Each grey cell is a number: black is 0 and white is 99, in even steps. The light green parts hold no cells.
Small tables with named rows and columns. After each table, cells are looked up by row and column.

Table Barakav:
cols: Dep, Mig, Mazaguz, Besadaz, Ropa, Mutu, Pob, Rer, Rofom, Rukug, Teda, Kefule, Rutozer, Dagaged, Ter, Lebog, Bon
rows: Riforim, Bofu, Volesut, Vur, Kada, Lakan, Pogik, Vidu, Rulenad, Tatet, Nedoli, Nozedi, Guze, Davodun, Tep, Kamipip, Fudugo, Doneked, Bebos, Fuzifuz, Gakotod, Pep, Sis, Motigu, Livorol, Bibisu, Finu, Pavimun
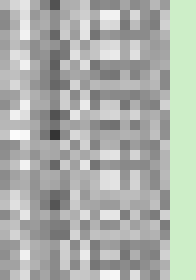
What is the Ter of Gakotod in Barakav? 65
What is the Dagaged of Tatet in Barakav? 50
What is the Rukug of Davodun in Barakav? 61
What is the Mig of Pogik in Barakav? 77
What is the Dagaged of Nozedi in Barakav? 82
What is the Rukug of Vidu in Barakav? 56
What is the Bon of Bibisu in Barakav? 81
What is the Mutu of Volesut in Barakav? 55
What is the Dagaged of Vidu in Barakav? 51
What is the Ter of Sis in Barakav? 68
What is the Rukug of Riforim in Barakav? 51

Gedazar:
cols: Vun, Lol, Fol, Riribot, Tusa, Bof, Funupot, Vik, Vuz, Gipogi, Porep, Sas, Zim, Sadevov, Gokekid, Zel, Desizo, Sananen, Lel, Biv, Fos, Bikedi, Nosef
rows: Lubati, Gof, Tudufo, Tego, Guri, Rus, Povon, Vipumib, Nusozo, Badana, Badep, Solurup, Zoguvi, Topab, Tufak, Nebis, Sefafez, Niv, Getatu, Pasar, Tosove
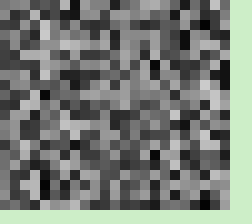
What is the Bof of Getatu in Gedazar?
45
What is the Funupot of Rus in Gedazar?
22
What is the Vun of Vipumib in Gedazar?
51
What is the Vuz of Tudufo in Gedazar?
22
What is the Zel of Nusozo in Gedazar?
64
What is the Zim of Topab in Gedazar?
26
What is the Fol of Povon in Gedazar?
24
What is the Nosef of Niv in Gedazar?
64

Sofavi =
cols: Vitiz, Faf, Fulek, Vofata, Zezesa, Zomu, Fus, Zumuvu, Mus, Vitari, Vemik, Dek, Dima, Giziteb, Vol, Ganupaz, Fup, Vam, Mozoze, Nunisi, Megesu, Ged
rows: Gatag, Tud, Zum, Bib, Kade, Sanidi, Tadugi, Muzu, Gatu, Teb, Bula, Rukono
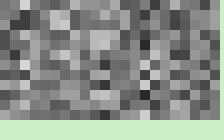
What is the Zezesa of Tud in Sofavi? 53
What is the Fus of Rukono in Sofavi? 46
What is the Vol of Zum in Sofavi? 44
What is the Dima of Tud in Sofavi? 62
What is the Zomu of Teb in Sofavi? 54
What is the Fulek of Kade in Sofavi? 42
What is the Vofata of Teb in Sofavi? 55
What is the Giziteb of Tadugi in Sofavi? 53
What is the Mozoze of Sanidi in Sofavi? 27
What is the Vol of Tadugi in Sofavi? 76
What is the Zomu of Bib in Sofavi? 37
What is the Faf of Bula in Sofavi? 59
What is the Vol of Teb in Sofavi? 16
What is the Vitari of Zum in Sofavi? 43
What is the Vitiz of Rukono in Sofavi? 64
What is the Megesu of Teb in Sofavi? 41
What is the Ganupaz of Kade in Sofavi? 63
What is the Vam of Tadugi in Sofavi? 64

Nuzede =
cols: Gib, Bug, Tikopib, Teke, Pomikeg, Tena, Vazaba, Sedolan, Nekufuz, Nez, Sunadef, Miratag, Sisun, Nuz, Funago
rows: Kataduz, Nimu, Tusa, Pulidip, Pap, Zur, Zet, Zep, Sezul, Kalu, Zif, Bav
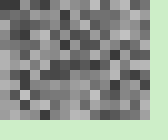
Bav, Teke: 54
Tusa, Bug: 37
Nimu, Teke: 60
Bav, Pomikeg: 23
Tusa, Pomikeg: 43
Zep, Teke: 65
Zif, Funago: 70
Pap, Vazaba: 22
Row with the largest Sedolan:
Bav

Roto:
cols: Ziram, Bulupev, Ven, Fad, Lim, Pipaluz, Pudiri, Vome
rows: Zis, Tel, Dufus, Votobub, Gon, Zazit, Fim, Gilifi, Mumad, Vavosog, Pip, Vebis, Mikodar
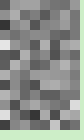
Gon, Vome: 67
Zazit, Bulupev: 32
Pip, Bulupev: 31
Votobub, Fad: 54
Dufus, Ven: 59
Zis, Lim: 50
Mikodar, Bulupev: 52
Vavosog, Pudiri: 47
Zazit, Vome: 41
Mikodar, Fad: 41
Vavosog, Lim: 37
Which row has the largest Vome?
Pip

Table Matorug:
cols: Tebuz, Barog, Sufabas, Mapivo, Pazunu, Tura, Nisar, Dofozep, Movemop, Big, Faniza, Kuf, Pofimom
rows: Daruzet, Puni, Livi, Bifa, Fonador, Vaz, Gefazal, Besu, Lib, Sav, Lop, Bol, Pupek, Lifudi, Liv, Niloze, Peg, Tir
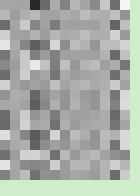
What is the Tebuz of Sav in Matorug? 57
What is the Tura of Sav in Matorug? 63
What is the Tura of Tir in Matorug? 55
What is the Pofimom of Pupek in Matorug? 64
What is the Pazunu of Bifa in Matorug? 61
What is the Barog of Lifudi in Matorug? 67
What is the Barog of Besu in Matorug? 63
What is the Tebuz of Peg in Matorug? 88
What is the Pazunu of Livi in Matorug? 62
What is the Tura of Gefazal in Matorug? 49
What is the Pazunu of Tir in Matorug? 56
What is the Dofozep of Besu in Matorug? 61
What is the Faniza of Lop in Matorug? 71
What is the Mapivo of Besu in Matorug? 60
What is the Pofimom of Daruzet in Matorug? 95
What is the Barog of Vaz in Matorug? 64
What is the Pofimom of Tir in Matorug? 79
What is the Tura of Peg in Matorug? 80

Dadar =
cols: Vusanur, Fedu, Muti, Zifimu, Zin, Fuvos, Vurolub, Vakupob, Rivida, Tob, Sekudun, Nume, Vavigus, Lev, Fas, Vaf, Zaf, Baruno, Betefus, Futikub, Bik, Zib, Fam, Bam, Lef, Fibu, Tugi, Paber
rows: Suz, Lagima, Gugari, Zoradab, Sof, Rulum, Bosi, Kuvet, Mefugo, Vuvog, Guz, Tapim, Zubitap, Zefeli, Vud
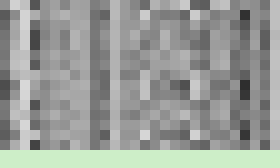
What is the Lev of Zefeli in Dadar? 58
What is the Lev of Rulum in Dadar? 51
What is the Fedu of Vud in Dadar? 67
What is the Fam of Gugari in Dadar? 59
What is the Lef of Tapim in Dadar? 50
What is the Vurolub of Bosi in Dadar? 54
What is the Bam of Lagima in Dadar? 53
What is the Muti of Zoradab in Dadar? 80
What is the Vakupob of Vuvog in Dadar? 65
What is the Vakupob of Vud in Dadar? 70
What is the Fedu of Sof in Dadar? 68
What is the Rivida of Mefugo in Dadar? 68
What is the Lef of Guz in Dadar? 44
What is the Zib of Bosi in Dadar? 64
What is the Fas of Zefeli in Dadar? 83
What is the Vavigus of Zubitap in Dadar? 60
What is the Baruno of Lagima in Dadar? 49
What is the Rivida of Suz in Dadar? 62
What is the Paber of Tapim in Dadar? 76
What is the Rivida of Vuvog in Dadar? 65

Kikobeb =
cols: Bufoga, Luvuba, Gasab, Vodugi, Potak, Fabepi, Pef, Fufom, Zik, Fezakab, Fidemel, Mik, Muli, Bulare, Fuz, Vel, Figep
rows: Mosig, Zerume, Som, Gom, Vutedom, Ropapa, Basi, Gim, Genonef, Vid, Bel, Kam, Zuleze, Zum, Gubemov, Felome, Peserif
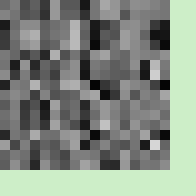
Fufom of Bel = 42
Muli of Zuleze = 34
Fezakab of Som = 10
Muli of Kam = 40
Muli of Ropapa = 40
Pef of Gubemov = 48
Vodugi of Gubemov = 27
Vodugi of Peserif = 15
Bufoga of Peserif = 36

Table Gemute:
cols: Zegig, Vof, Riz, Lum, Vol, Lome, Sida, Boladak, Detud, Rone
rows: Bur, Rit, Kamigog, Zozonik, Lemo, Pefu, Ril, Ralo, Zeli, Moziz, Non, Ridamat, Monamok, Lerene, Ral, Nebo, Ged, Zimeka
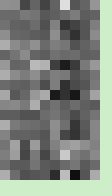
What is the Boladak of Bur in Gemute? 33
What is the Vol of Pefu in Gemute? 36
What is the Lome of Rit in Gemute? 37
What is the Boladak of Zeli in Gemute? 29
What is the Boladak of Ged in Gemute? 46
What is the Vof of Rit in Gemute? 41
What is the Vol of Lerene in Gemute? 33
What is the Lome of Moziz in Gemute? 10
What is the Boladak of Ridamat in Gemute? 29
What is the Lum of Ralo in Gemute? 55

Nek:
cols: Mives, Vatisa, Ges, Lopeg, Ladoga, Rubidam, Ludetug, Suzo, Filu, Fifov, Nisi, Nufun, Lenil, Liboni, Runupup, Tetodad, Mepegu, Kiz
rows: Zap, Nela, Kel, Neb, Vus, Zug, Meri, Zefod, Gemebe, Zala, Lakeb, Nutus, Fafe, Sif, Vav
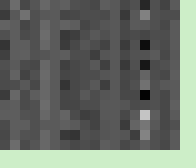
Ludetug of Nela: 27
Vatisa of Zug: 36
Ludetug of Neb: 22
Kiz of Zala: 35
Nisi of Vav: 36
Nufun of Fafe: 34
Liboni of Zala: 28
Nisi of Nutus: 34
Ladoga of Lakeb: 42
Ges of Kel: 27
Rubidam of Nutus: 35
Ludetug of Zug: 36
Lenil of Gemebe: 27
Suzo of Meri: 28
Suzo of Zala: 28
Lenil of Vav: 28
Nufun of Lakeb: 34
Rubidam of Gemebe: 35
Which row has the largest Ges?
Nela

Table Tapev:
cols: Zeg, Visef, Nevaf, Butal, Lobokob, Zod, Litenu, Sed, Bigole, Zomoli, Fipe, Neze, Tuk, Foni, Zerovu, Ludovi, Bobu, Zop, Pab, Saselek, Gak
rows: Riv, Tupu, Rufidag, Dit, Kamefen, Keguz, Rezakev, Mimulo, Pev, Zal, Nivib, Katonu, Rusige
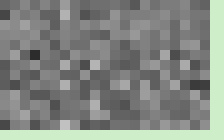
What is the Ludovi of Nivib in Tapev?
55
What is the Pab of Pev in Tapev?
35
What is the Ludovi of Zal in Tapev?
54
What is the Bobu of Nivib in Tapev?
41
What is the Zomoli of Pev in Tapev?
41
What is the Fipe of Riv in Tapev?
43
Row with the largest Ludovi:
Rezakev

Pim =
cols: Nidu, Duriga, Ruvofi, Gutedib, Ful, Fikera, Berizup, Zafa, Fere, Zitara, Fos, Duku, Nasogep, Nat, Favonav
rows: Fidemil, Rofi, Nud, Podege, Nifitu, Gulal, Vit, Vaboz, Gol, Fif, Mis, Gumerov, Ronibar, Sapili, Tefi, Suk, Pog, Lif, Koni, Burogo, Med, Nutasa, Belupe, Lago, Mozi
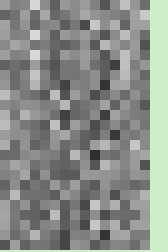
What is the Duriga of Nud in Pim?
46
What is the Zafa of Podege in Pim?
54
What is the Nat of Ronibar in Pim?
56
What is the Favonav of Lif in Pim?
56
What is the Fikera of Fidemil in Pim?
37
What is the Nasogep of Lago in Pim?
64
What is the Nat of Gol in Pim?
48
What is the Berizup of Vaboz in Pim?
46
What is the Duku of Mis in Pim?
38
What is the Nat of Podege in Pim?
58
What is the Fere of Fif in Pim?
50
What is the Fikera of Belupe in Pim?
54
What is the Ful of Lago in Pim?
48
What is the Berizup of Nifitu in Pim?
37
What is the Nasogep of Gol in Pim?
64
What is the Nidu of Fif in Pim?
73
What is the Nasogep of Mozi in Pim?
51
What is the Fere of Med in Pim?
28

